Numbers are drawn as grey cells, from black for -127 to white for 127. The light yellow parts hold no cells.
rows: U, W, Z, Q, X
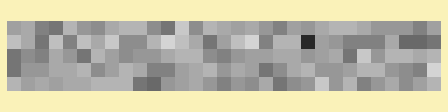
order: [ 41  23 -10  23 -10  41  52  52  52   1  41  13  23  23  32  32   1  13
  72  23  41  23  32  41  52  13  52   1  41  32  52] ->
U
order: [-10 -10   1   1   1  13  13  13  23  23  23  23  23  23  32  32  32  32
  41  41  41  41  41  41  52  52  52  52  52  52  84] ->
Q
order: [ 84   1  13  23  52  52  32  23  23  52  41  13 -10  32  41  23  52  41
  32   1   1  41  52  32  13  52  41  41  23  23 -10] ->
Q
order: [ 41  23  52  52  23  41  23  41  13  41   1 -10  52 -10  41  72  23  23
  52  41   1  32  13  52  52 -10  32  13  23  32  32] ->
Z
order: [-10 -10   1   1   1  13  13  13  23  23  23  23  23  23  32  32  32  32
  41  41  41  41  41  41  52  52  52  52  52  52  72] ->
U
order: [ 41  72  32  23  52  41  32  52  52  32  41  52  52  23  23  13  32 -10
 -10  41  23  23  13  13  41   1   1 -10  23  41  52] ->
Z

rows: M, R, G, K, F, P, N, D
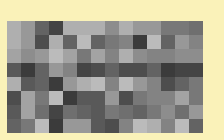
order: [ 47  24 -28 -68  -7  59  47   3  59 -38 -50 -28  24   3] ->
F
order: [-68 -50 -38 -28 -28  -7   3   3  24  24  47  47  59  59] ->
F
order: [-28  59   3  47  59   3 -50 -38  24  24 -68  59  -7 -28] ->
D
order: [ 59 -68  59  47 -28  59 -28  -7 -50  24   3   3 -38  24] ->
D
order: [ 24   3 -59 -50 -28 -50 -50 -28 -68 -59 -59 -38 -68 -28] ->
K
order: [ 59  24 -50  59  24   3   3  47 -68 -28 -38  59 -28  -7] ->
D

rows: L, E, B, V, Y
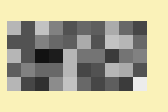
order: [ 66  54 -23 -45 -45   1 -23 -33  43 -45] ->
E
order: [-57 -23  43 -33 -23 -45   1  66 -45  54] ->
L
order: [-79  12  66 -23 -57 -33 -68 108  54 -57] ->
Y
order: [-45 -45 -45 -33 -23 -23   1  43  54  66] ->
E
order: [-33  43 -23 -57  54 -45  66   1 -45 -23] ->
L
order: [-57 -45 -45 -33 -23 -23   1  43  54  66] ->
L

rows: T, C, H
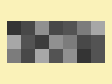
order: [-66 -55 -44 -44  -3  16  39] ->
C
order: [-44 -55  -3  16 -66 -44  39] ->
C
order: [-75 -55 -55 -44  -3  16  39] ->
T
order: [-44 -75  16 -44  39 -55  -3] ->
H

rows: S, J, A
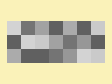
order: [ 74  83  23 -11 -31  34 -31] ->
J
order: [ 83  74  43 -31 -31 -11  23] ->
A
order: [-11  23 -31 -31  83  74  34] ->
J
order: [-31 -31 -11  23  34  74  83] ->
J
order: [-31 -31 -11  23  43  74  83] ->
A
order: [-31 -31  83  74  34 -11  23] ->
J
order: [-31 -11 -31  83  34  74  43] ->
S

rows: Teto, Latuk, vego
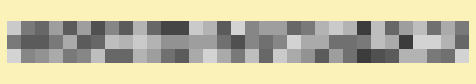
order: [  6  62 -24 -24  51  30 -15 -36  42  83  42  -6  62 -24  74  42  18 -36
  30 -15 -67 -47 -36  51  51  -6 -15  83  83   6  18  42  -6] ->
vego
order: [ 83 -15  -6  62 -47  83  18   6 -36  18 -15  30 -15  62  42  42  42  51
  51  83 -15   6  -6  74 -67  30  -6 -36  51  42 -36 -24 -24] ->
Latuk
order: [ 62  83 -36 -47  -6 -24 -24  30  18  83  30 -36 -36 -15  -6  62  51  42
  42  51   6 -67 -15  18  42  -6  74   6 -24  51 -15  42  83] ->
vego

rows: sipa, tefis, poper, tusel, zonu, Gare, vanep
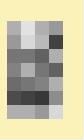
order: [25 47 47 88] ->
vanep
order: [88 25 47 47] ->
vanep
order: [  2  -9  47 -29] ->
tusel
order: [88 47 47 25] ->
vanep
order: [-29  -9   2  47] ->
tusel
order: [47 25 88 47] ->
vanep
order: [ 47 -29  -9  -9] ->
poper

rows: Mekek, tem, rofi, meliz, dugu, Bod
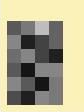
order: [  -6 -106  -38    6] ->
dugu
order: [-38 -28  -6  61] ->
Mekek
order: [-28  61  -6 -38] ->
Mekek
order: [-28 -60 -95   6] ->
tem
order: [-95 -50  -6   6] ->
Bod
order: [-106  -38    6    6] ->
meliz
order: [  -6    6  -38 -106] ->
dugu

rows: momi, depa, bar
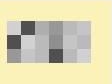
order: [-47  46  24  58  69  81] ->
momi
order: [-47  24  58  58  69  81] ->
bar

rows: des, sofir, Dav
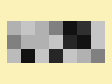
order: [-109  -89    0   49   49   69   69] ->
sofir
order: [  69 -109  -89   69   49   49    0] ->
sofir
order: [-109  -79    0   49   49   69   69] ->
des
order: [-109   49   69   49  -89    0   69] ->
sofir
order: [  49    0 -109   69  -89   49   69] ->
sofir

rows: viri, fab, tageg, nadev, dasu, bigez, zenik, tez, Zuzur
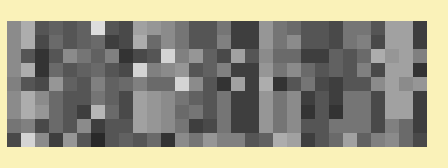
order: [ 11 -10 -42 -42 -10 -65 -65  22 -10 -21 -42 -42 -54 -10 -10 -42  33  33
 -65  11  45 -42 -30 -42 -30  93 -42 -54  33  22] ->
viri
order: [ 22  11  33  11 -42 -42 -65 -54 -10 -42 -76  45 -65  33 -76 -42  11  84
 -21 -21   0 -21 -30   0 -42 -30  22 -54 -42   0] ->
dasu
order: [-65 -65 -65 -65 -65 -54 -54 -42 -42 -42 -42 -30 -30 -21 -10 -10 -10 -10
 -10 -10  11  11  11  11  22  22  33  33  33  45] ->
bigez
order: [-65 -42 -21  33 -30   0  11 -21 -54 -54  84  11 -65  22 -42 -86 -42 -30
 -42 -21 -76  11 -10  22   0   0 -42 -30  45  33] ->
Zuzur
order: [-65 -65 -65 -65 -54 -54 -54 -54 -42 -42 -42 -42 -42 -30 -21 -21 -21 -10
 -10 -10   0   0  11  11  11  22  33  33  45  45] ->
fab

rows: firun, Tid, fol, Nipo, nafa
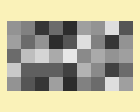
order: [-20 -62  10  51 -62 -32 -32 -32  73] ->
Nipo
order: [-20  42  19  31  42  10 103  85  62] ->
fol
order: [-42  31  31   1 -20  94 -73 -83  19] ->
nafa
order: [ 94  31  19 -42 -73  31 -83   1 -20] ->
nafa
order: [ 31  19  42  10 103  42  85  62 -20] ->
fol

